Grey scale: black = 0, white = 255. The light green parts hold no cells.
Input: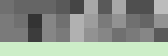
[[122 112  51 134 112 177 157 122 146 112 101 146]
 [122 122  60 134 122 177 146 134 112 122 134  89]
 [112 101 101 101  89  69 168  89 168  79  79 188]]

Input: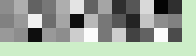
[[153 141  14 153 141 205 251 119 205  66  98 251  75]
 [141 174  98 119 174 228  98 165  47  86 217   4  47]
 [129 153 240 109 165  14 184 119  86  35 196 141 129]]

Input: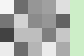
[[118 211 139 150  99]
 [245 109 150 160 223]
 [235 109 181 235 170]
 [ 66 190 190 127 199]]

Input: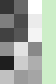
[[145 226 136]
 [193 155 165]
 [ 30 205 174]
 [127  76 235]
 [ 65  86 244]
 [ 53 105 255]]

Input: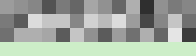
[[156 145 134  82 122 102 166 145 102 175  47 145 122 134]
 [112 175 175 166  91 197 145  91 156 112 175 102 229  59]
 [122  91 220 197 197 134 209 186 220 156  71 134 197 112]]

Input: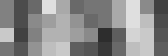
[[129  76 105 223 169 105 117 117 169 223 138  65]
 [201  65 129 178 178 158 138  45  94 212 201  85]
 [129  76 138 158 178 147 105 117 169 223 190  76]
 [117  85 147 190 201  94  85  56 105 190 201  94]]

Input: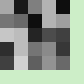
[[117 105  14 179 158]
 [198 188  36  76  64]
 [ 64 209  95 147 105]
 [ 46 188 117 138  55]
 [168  24 127 179  14]]

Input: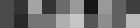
[[ 74  41 117 117 175 198  85 141  96 187]
 [ 74  52 164  52 107 153  22 153  96  63]]
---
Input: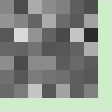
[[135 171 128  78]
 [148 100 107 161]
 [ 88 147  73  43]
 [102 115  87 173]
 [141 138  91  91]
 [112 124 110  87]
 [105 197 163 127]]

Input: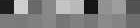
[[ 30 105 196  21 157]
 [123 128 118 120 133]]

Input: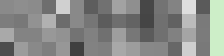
[[138 139 208  93 162  71 131  90]
 [125 146 108 118 110  69  97 122]
 [169 131 146 129 158  91 129 123]
 [ 77 137 151 130 168 136 103 121]]

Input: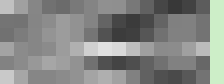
[[193 134 107 132 143  97  56  92]
 [116 133 156 132  70  72 128 115]
 [113 134 156 117  60  86 129 115]
 [163 134 156 208 217 159 140 187]
 [130 152 159 113  68  97 129 103]
 [201 134 139 164 161  97  74 115]]

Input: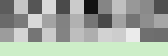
[[ 92  85  74  18 192 138]
 [106 217 130 118 162 142]
 [156 117 131 174 205 111]]

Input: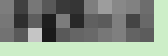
[[125 119  57 126 136 109]
 [119  94 124  96 127 104]
 [114 197  89 105 127  92]]

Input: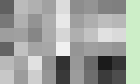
[[ 96 176 220 148 127]
 [120 147 232 174 183]
 [158 134 214 194 218]
 [ 99 164 240 159 149]
 [185 225  49 105  52]
 [200 206  57 110  77]]
